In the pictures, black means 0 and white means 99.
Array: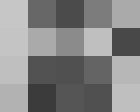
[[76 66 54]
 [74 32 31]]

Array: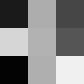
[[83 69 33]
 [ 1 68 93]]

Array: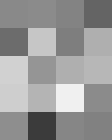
[[42 77 49]
 [81 58 68]]

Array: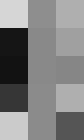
[[ 8 53 62]
 [ 7 53 52]]

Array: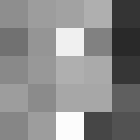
[[44 58 93]
 [53 59 68]]

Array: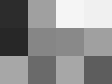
[[15 52 53]
 [65 41 65]]
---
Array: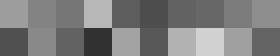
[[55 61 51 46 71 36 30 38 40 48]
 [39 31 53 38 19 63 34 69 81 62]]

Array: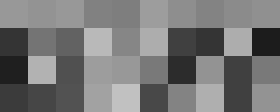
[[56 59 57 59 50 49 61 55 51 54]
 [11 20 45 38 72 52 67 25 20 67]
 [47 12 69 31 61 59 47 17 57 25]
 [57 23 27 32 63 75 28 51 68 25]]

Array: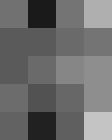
[[68 44 10 45]
 [45 35 35 41]
 [55 35 41 52]
 [55 42 32 40]
 [76 38 13 37]]

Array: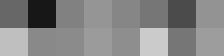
[[57 40  9 50 58 52 46 29]
 [61 74 53 54 60 55 79 46]]

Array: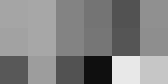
[[56 64 65 51 45 32]
 [55 63 65 51 46 33]
 [77 34 61 32  6 90]]

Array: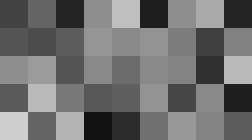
[[14 26 39 14 55 74 12 55 66]
 [50 33 30 36 58 53 57 48 25]
 [72 55 60 33 53 42 53 51 19]
 [12 35 72 47 34 37 57 27 53]
 [36 80 39 70  7 17 44 59 51]]
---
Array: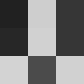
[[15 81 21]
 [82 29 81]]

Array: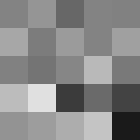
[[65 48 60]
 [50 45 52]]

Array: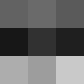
[[ 9 19 12]
 [67 61 78]]

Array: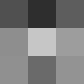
[[55 77 61]
 [56 41 57]]

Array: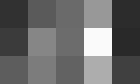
[[23 52 42]
 [36 48 38]]

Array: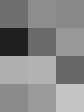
[[12 41 59]
 [68 69 40]]

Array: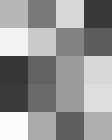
[[94 78 51]
 [21 38 60]]

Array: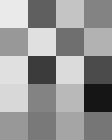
[[59 87 43]
 [87 23 85]]

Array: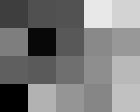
[[49  3 34]
 [37 35 43]]
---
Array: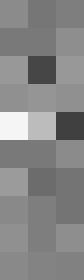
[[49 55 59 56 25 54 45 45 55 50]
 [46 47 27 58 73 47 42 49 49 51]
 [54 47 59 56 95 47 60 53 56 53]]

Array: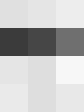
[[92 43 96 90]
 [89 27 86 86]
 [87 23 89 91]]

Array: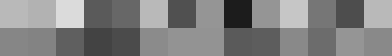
[[72 53]
 [30 58]
 [46 42]
 [77 53]
 [58 36]
 [11 35]
 [58 57]
 [31 57]
 [72 54]
 [40 29]
 [35 26]
 [85 37]
 [69 51]
 [72 52]]

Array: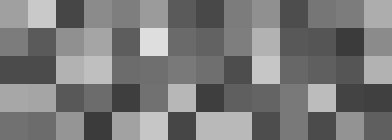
[[67 54 69 25 37]
 [48 23 33 26 57]
 [46 33 37 73 29]
 [30 34 40 47 47]
 [56 69 77 39 30]
 [48 49 30 37 72]
 [28 38 43 24 72]
 [35 41 47 71 27]
 [60 86 43 44 77]
 [49 36 42 24 63]
 [54 64 74 42 23]
 [27 56 69 34 58]
 [78 35 29 64 42]
 [62 48 29 65 44]]

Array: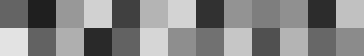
[[75 54]
 [17 40]
 [56 70]
 [49 31]
 [57 77]
 [19 44]
 [82 55]
 [70 83]
 [25 38]
 [81 16]
 [59 68]
 [12 38]
 [39 88]]

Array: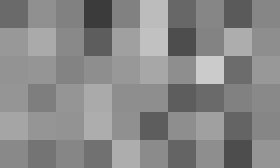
[[52 55 59 53 52 58]
 [35 67 42 50 39 30]
 [52 51 79 41 62 55]
 [40 30 55 36 55 39]
 [73 75 65 55 36 54]
 [50 62 59 55 56 67]
 [23 36 55 66 67 44]
 [50 53 51 58 57 52]
 [56 66 58 49 58 45]
 [41 59 57 58 64 53]]

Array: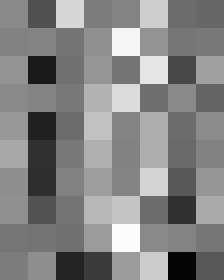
[[40 47 62 39 54 50 58 66 46 34]
 [42 46 28 53 42 41 34 19 51  2]
 [80 57 89 43 67 67 82 42 53 79]
 [51 95 45 85 51 50 51 76 98 60]
 [48 56 58 69 75 68 61 71 60 23]
 [83 45 44 47 42 47 50 45 44 14]
 [31 51 10 51 13 19 18 32 45 55]
 [53 50 57 53 59 65 55 56 46 48]]

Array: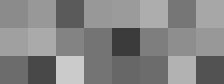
[[65 59 32]
 [46 55 69]
 [67 49 42]
 [60 23 40]
 [59 45 45]
 [35 51 79]
 [59 66 28]
 [54 62 42]]
